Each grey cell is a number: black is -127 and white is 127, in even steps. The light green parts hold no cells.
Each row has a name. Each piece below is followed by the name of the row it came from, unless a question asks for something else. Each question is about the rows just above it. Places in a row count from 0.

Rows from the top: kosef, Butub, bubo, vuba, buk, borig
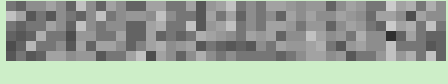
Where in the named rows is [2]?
buk, 13
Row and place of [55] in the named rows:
buk, 2
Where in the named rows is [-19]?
Butub, 36
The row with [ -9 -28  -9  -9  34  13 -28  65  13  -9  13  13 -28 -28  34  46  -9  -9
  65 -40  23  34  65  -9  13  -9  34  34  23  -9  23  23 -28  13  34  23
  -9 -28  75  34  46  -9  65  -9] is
bubo
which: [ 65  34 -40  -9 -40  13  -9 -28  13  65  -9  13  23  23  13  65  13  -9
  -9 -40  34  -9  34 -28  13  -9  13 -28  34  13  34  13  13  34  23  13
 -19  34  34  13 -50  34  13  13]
Butub

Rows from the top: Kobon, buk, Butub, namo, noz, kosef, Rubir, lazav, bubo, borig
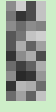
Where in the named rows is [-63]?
Rubir, 1
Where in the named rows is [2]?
Butub, 3
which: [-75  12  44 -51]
kosef
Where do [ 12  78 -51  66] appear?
Kobon
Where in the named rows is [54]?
bubo, 1
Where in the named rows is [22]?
lazav, 3

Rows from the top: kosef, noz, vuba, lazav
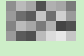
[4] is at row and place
vuba, 0
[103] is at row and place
lazav, 5
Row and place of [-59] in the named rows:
vuba, 5

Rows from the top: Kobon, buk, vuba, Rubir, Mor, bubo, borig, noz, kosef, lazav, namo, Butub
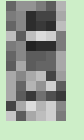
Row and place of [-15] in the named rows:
lazav, 3
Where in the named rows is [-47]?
lazav, 4
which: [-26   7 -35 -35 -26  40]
bubo
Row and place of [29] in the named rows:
noz, 5
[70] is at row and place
Butub, 0

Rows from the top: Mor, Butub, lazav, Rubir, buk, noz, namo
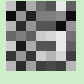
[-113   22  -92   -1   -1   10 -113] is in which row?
Butub
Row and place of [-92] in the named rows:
Butub, 2
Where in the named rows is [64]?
Mor, 0
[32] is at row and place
namo, 2

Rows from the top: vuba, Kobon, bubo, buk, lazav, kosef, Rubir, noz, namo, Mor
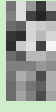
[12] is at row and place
Rubir, 4
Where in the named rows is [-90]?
Kobon, 3

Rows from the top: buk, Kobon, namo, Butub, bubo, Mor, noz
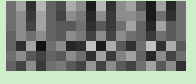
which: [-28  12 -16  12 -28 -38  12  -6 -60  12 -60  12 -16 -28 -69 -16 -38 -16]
Butub
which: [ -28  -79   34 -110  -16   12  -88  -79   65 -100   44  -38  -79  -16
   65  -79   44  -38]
bubo
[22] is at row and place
noz, 8
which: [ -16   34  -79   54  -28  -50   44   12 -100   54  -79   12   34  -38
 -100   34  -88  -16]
buk
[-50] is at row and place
buk, 5
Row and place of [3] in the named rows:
Mor, 11

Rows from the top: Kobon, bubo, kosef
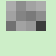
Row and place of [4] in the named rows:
bubo, 1
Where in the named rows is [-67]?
kosef, 3
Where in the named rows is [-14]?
kosef, 0
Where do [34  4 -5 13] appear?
bubo
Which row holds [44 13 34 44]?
Kobon
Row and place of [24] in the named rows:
kosef, 2

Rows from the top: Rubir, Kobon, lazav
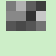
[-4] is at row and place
Rubir, 0
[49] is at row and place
Rubir, 1
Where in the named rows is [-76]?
Kobon, 2
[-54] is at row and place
lazav, 1

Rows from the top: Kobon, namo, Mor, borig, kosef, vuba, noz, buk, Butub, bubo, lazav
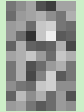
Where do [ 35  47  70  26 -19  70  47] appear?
vuba
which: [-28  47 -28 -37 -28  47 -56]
kosef
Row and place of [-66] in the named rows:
Kobon, 4
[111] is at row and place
borig, 4
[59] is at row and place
bubo, 1
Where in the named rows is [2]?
buk, 3

